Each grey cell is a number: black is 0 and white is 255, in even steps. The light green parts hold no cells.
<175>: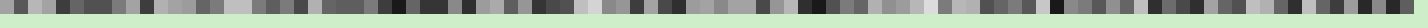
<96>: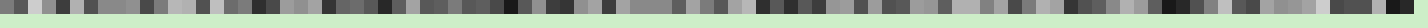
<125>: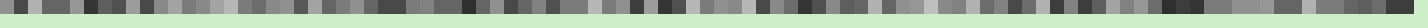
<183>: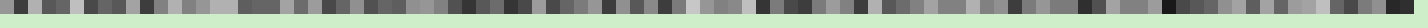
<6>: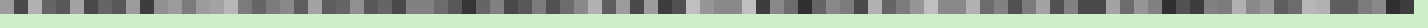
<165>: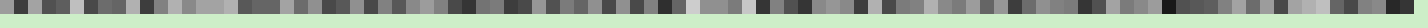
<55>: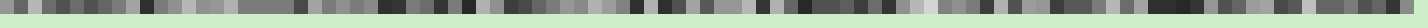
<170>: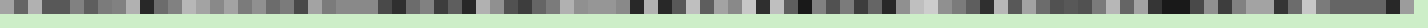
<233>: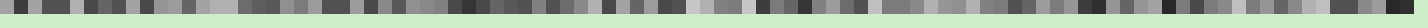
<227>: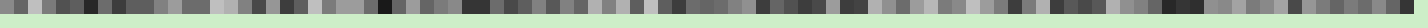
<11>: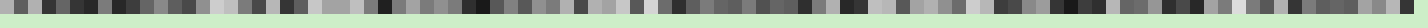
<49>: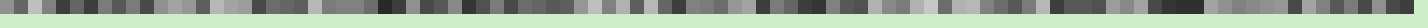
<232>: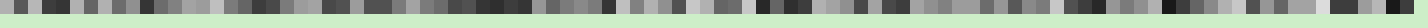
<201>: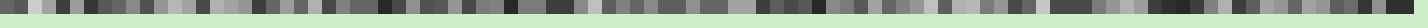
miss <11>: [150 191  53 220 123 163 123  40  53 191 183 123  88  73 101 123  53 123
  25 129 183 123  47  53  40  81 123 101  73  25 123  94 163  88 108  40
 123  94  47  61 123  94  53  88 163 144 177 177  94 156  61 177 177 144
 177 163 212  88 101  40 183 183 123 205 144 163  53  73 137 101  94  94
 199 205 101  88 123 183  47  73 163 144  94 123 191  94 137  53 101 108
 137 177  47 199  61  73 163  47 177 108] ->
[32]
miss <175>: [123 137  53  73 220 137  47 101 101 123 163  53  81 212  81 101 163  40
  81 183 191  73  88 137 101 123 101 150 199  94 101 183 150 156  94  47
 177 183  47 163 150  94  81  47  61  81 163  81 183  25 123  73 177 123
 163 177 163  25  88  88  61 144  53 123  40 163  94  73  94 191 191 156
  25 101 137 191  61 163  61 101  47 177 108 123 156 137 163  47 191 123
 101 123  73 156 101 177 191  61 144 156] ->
[170]
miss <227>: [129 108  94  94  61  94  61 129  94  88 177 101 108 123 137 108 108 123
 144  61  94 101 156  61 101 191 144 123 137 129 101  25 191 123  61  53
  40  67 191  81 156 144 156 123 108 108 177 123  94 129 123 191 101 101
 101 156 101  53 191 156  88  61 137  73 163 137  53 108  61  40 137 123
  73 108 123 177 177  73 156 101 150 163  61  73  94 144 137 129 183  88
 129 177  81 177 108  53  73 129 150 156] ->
[47]
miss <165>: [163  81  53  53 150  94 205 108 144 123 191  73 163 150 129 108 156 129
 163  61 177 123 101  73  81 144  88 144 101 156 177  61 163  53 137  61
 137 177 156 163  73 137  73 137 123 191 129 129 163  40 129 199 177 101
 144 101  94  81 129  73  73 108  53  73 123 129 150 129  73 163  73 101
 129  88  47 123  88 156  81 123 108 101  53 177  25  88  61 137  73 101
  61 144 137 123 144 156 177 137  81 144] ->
[115]
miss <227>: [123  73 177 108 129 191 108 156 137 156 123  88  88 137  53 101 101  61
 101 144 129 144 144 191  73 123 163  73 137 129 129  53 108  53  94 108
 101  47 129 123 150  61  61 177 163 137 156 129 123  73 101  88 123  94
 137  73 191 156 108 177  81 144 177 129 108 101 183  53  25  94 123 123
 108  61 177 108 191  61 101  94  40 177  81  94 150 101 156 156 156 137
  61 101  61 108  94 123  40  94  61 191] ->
[67]

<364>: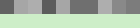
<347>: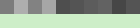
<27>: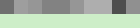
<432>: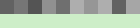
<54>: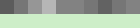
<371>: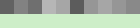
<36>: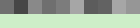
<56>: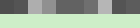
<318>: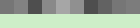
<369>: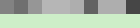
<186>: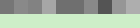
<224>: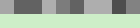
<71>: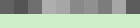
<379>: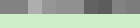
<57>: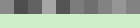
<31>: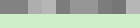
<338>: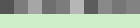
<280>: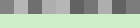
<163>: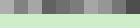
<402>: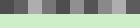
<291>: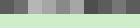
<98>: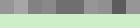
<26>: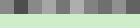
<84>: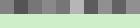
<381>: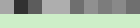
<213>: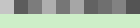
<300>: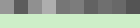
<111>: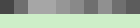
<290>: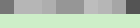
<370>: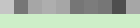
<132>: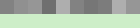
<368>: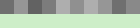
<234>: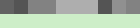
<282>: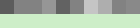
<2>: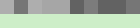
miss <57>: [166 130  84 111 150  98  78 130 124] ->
[137]
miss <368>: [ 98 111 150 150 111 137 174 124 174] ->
[144]
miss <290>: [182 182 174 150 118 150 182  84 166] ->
[189]
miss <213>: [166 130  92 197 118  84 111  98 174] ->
[124]
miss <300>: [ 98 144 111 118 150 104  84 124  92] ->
[174]
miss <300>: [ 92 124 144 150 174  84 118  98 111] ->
[104]
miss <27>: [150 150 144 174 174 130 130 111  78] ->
[158]

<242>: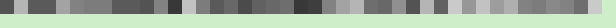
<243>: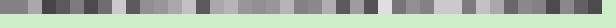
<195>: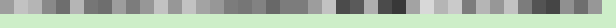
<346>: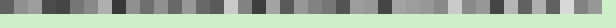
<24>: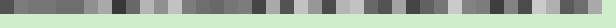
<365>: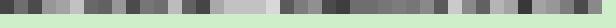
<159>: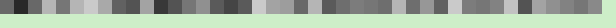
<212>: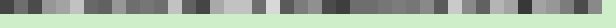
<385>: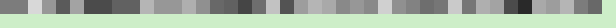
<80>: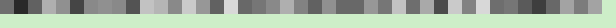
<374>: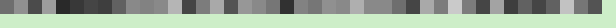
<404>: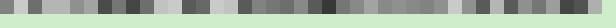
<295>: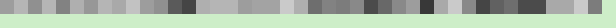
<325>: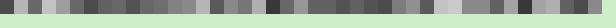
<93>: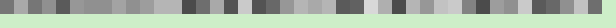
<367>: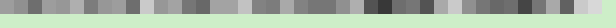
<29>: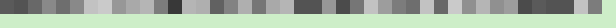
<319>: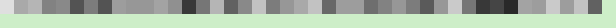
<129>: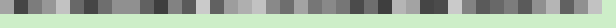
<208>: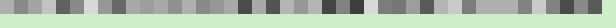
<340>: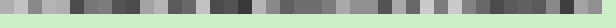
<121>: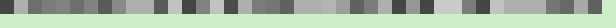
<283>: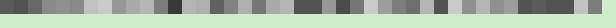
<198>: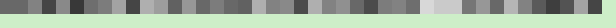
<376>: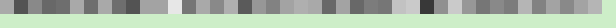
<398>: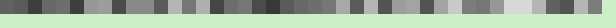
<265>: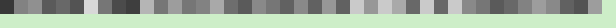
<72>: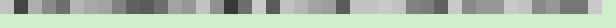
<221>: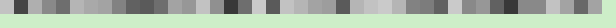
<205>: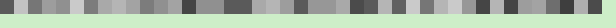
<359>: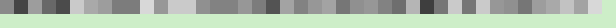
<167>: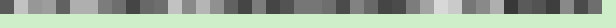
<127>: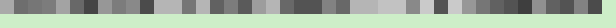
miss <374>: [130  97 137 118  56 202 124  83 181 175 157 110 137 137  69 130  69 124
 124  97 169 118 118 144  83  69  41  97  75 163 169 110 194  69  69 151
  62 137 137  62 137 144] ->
[49]
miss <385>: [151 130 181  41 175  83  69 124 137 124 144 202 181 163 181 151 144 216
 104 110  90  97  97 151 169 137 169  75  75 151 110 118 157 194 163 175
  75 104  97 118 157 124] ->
[208]
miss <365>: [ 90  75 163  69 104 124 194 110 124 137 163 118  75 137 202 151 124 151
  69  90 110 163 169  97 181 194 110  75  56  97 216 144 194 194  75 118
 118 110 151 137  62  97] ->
[188]

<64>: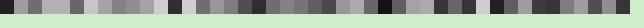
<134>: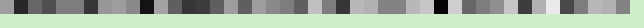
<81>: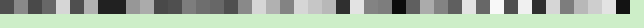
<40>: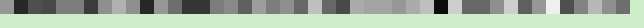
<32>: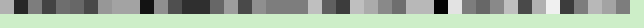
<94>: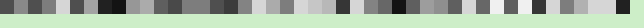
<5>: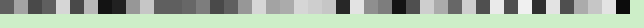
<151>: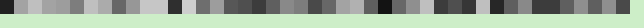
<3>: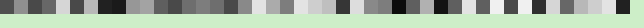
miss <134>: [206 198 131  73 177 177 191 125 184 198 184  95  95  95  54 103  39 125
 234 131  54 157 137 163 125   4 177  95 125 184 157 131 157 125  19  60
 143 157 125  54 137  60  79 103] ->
[151]
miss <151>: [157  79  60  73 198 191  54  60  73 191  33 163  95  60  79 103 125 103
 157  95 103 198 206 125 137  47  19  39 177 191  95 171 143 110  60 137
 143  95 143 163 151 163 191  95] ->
[87]
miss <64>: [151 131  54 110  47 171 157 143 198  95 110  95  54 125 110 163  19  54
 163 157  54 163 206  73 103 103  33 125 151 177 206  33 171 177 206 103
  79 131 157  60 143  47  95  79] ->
[117]
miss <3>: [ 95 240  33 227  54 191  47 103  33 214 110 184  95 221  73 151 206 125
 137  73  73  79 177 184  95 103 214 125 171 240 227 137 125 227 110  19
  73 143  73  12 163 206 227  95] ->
[26]
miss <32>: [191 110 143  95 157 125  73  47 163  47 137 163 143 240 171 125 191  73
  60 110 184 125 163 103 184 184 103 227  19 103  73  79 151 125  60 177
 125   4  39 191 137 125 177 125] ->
[67]
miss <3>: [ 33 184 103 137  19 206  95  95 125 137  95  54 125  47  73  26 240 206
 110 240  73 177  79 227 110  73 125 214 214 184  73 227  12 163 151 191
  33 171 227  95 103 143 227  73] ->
[221]

